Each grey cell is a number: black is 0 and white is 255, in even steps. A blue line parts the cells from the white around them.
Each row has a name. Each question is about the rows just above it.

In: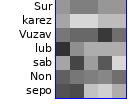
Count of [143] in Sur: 0
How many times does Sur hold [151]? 3
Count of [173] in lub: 3
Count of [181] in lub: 0
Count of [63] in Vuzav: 0
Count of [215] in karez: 2

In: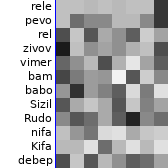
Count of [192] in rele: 5
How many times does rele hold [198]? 0
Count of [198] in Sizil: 2
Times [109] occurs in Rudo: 2
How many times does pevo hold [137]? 3
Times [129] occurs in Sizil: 1
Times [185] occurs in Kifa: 4

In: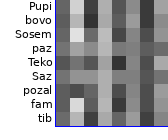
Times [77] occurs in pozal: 3
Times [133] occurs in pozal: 1
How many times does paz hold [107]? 1
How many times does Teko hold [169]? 1

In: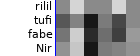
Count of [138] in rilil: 4
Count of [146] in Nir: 2
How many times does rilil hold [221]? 0
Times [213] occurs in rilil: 2
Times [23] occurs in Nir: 1

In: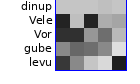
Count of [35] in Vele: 2
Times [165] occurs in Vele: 1
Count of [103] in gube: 1
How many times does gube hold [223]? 1
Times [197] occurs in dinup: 4
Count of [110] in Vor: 1
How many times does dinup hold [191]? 1

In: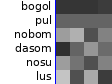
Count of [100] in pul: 4
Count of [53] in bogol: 3
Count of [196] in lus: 1
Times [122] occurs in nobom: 0
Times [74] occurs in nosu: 0

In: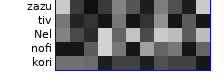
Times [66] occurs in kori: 4
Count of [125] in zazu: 1
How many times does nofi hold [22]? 4
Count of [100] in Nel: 1
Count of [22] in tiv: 4
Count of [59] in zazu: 2
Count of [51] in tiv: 2

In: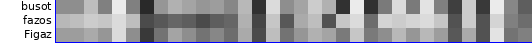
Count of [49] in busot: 3
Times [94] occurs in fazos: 2

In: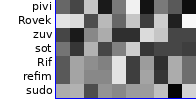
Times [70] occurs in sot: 3
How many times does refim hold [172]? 1
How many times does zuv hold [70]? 3
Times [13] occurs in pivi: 1

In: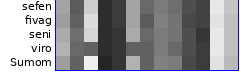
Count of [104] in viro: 2
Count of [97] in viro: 3

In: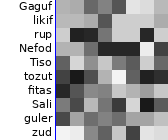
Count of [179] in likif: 0
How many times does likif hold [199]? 0
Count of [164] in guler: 3
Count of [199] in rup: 0
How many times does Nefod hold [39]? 3

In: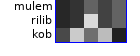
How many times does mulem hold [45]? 0
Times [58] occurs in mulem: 0

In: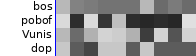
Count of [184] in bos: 2
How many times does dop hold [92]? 5
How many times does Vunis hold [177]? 2
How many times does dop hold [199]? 4
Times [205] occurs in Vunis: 1
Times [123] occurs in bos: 2
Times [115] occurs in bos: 3

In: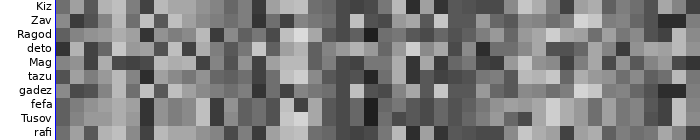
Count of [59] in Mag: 2
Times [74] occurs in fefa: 2

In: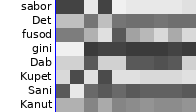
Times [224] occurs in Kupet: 4
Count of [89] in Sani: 4
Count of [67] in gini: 3
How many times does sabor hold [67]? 3
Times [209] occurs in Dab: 5

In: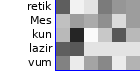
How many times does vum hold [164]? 1
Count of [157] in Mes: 2
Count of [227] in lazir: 4
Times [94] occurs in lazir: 1
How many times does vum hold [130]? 1

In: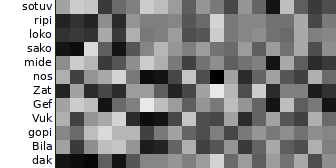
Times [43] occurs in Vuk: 2
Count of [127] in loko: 2
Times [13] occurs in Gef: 0
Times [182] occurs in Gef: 0

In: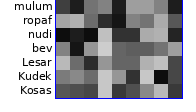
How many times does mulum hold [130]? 2
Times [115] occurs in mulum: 1
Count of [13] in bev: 0

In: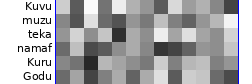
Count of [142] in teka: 3
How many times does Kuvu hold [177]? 2
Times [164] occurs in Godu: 1

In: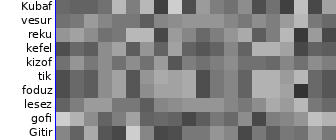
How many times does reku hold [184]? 3
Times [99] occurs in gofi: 3
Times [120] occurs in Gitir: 5
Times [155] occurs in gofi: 0
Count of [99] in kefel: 5
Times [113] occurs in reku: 1
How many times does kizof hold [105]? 1

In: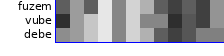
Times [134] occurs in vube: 3
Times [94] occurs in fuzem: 4

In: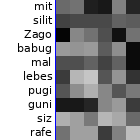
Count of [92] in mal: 0
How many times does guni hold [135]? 1

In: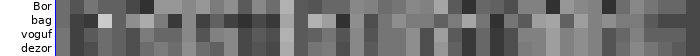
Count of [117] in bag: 3
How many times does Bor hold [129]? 5
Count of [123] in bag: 6

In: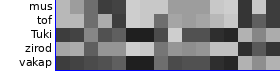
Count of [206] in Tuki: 1
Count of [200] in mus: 4
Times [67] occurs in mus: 1

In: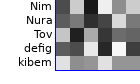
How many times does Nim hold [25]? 1
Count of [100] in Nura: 0
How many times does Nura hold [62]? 0
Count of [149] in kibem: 3
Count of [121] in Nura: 2
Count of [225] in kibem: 2

